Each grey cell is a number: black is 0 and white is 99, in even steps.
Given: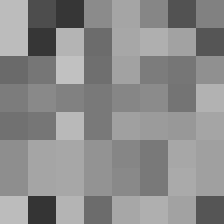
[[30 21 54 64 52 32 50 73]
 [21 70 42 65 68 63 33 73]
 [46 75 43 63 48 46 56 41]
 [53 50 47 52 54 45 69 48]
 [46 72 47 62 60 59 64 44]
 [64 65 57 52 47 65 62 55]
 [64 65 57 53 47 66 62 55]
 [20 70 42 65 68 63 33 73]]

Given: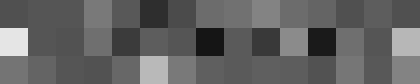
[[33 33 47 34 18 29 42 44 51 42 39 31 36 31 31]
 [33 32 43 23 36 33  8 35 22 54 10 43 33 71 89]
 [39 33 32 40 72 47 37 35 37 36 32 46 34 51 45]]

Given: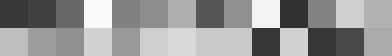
[[25 40 97 50 55 68 33 56 94 19 51 80 69 22]
 [61 56 81 59 80 84 78 78 21 81 21 28 66 74]]

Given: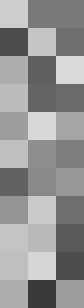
[[47 47 80]
 [76 43 30]
 [37 85 67]
 [39 41 73]
 [84 64 61]
 [55 49 74]
 [53 59 38]
 [78 43 58]
 [72 35 76]
 [83 30 74]
 [22 61 67]]

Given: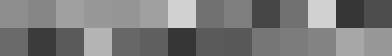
[[52 62 59 58 62 81 44 49 27 44 81 21 30 55]
 [23 35 70 40 37 21 35 34 46 48 51 65 59 41]]

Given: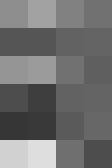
[[63 50 44 55]
 [33 38 39 33]
 [60 44 37 58]
 [24 38 39 30]
 [22 35 40 21]
 [86 43 30 81]]

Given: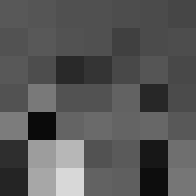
[[33 31 31 30 29 27 34]
 [34 32 31 25 29 30 32]
 [30 16 20 28 33 28 34]
 [47 32 32 38 15 29 32]
 [ 4 39 41 39 40 34 48]
 [61 71 32 35  9 43 18]
 [65 84 38 37  5 46 14]]
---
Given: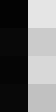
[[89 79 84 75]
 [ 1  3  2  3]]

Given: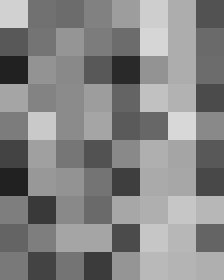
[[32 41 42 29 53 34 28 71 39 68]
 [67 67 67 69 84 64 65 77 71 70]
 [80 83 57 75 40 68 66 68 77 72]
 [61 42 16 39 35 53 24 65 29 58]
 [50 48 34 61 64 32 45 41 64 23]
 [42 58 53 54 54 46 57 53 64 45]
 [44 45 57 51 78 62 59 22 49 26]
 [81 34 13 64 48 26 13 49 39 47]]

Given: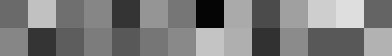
[[39 69]
 [86 34]
 [80 34]
 [62 54]
 [29 19]
 [66 68]
 [ 2 76]
 [46 53]
 [58 46]
 [20 34]
 [52 48]
 [43 36]
 [75 20]
 [41 52]]

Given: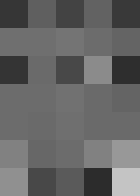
[[22 39 18 39 41 59 76]
 [38 42 54 41 41 50 17]
 [26 45 28 44 43 42 35]
 [37 43 41 42 41 40 28]
 [21 43 20 42 42 50 56]]

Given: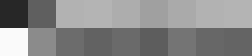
[[70 39]
 [69 40]
 [66 45]
 [62 36]
 [67 41]
 [70 38]
 [69 42]
 [37 54]
 [15 97]]

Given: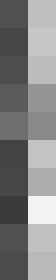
[[74 77 73 58 53 76 67 94 75 72]
 [31 27 30 35 43 26 27 23 31 29]]

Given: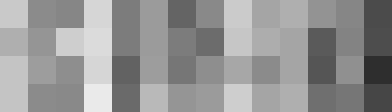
[[29 30 18 27]
 [52 51 56 46]
 [57 35 33 43]
 [68 64 64 68]
 [64 67 54 64]
 [79 77 65 80]
 [53 42 55 60]
 [39 48 46 58]
 [60 60 61 72]
 [48 48 38 41]
 [83 85 83 91]
 [52 80 55 53]
 [54 58 61 54]
 [78 68 76 76]]
